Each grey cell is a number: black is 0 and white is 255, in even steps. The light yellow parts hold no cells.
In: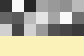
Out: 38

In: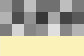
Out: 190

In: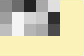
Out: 35

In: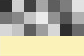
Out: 65

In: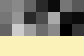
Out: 99

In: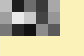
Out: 109
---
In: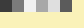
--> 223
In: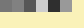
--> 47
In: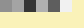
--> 94
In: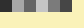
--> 123
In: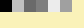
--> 236
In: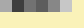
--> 135
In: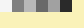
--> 161
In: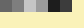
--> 29
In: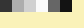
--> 102
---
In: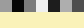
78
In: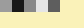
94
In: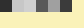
59
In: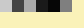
127
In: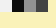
67
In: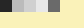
106
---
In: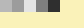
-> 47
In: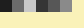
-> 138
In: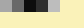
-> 189
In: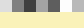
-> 185
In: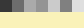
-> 223
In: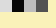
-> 82
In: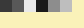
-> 190
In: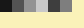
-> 126
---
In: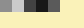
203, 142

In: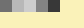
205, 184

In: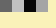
193, 165

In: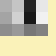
241, 231

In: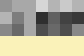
214, 202

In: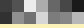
236, 214

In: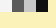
244, 200
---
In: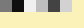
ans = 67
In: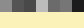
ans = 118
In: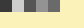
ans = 147
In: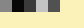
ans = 195
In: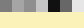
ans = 103
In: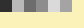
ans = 218
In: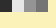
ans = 148
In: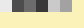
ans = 202
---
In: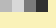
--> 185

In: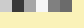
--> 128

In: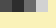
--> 107

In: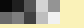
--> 65

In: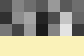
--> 48

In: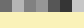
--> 109

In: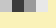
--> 198

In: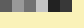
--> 93
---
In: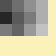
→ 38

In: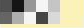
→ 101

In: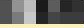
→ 81

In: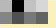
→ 133

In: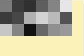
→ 59

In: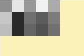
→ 199

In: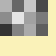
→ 140
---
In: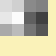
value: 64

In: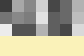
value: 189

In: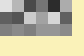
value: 96

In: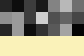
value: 70

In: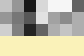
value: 174

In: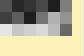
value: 147
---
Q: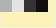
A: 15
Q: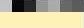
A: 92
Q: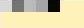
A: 7
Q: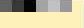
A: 153
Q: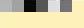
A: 115
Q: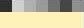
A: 142
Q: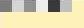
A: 191
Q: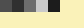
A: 28
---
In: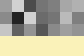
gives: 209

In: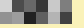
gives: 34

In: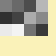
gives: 171

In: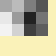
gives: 34

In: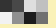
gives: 28

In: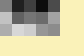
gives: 117
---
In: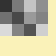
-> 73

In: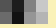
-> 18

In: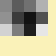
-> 59

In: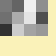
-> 172

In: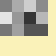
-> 151

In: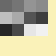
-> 169

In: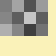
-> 94

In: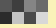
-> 195

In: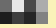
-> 62

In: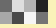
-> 73
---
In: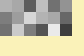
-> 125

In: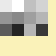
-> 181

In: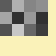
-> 103

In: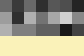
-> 127

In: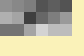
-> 164

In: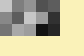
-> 157

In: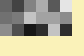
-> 23
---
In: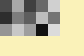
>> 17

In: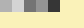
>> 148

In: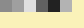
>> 34

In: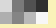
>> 185

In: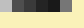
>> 25

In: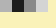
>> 137
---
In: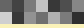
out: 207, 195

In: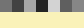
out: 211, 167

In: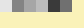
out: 229, 188

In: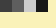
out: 204, 94

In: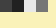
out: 232, 118

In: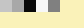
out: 247, 197
